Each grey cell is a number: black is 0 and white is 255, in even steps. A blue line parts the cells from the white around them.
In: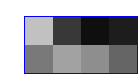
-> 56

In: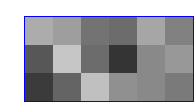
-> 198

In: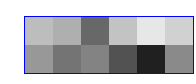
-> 175

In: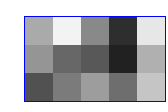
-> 103

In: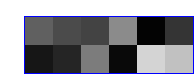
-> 75

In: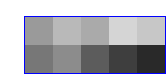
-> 185
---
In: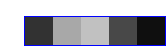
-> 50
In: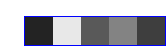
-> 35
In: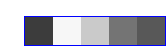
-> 60
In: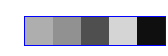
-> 174
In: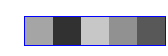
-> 165
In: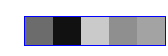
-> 108
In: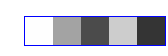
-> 254
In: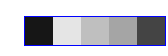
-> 22
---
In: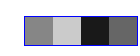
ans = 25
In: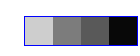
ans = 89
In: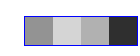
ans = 177
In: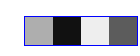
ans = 238
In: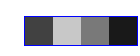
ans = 121
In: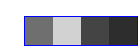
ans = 68
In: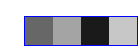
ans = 26
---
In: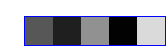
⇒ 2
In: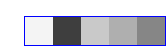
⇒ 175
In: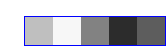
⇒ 44
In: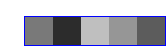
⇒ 150
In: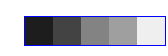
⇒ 159
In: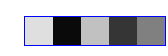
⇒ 53
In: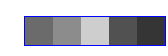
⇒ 81
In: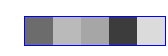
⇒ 60
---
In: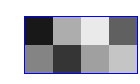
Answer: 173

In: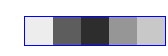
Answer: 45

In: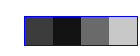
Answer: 19

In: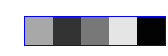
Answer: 120

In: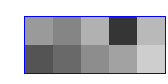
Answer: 177

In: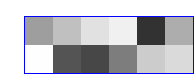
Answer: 240

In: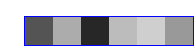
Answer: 188
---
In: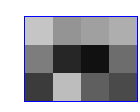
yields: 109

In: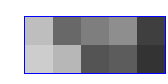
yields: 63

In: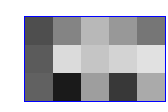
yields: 225

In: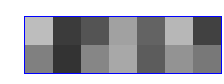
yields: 65

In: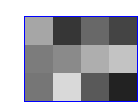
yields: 195

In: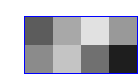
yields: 153

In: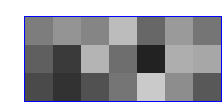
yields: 167

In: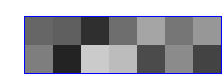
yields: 151
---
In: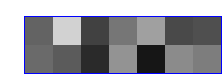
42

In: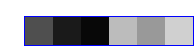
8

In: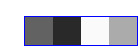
250

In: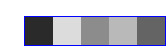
140

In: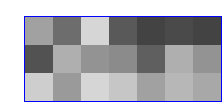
214

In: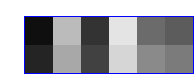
65

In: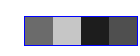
29
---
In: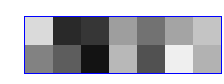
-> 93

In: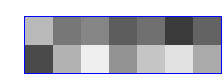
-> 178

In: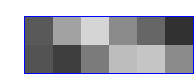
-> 62

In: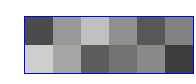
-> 166

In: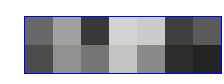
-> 145

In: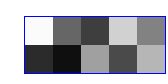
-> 15

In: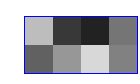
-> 151

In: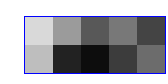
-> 34
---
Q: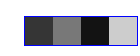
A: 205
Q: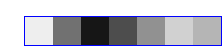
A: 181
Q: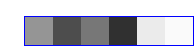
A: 250
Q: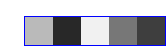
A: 62
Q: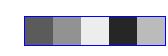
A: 187
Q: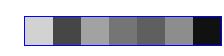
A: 17
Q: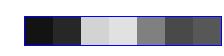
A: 87
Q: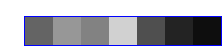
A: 14
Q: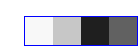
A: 97
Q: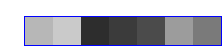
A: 122
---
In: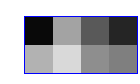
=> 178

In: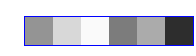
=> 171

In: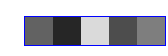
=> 126

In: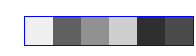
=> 47

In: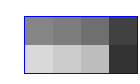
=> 217

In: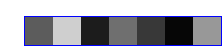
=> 56

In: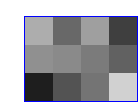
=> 144
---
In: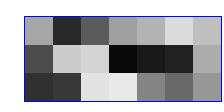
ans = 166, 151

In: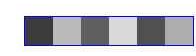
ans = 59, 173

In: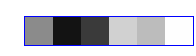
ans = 139, 254

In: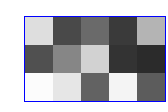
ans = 222, 92

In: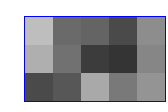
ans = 190, 148

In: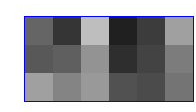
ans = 101, 116
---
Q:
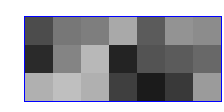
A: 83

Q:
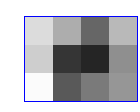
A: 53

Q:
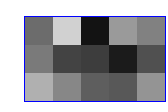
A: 61

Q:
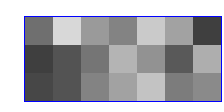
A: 146

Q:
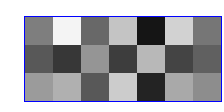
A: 184

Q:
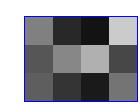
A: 135

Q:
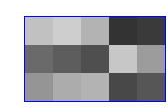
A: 79
